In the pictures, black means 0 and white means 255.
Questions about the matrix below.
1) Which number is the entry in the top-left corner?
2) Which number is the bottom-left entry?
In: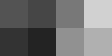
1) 83
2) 51

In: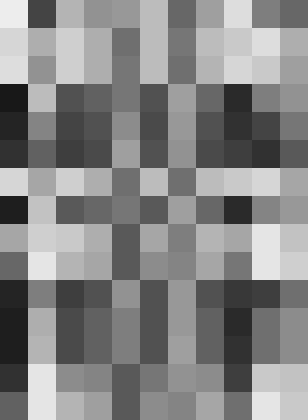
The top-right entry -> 103
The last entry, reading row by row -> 201
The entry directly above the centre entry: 188
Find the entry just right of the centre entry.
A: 159
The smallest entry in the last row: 89
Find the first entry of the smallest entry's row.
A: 24
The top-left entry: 237
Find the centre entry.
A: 89
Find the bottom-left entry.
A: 97
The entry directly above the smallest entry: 221
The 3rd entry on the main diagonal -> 207
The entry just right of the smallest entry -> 188
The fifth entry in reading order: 152
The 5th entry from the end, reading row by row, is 132
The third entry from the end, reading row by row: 111
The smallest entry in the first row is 68
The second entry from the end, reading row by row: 229
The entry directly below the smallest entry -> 36
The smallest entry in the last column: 89

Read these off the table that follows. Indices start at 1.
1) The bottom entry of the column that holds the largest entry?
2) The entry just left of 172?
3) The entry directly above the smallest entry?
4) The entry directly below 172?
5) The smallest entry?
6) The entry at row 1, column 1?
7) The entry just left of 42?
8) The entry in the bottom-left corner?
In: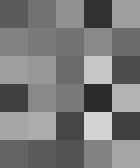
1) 130
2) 165
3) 198
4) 91
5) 42
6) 91
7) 122
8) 99

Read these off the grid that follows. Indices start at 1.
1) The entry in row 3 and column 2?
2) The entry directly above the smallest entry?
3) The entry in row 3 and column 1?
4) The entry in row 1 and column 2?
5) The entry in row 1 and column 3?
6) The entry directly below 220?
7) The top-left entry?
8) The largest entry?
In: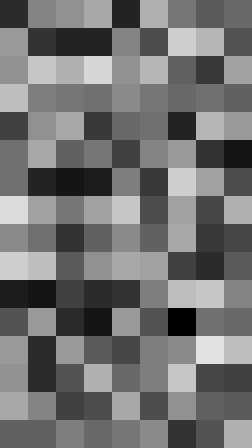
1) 198
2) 190
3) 145
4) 132
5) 145
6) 138
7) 43
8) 226

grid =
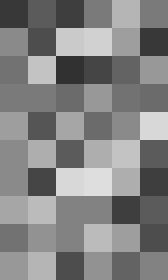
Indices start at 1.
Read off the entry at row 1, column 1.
56
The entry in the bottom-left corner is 152
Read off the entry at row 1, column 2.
91
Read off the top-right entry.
122
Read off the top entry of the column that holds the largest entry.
122
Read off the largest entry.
222
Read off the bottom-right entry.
130
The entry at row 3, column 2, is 195
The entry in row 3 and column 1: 114
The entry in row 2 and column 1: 138
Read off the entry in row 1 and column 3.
62
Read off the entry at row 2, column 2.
77
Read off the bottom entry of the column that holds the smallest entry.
77
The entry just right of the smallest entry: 69
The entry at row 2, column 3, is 202
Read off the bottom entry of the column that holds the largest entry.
146

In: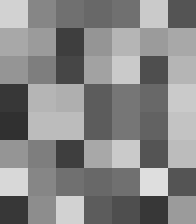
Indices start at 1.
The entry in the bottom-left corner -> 55
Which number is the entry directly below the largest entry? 55
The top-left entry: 210
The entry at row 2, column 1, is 168
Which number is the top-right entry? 84
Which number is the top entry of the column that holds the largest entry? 202
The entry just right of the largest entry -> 84
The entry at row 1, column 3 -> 112
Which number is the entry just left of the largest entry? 112
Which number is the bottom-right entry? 155
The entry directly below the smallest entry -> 149
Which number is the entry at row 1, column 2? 134

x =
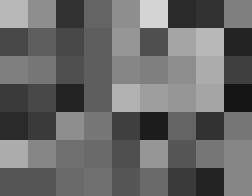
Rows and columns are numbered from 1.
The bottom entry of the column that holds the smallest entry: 134
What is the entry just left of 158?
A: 178
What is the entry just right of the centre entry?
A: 158
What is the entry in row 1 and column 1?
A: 184
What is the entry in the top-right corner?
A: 127
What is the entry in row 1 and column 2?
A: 142
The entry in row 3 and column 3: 79
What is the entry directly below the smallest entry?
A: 119
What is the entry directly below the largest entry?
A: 79
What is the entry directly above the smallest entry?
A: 64
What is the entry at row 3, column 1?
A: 127
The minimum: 21
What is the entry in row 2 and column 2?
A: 94
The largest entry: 212
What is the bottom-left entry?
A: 86
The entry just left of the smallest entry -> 165
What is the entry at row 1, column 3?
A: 50
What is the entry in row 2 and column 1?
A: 72

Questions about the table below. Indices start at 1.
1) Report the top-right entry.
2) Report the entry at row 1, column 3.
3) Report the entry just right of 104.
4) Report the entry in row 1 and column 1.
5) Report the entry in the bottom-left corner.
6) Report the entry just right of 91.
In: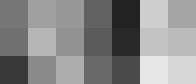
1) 165
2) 152
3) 75
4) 118
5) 56
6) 41

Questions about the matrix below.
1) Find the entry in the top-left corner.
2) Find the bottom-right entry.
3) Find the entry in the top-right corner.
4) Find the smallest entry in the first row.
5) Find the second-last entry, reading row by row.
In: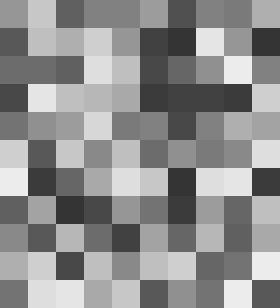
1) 150
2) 88
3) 175
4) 80
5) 236

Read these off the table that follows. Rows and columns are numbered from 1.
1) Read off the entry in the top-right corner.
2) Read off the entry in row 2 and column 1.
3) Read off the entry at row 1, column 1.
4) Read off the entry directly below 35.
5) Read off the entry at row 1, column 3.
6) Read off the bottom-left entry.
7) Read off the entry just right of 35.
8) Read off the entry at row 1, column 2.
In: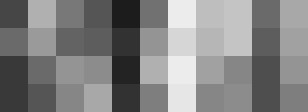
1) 168
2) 106
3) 70
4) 50
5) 120
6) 57
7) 176
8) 176

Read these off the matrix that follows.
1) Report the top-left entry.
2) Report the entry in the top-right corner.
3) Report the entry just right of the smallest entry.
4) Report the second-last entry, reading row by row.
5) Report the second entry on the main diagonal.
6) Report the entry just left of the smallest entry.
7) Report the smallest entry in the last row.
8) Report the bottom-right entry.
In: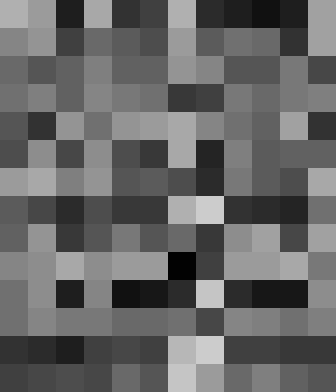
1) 176
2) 161
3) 64
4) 97
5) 148
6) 155
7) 64
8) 85

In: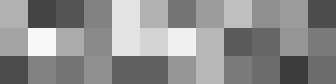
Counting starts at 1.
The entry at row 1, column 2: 68
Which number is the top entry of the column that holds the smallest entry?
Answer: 156
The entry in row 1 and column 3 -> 84
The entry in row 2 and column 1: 164
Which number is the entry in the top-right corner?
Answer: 76
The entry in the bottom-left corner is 76
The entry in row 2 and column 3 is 171
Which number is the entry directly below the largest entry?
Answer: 130
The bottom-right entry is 109
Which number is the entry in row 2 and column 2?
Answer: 248
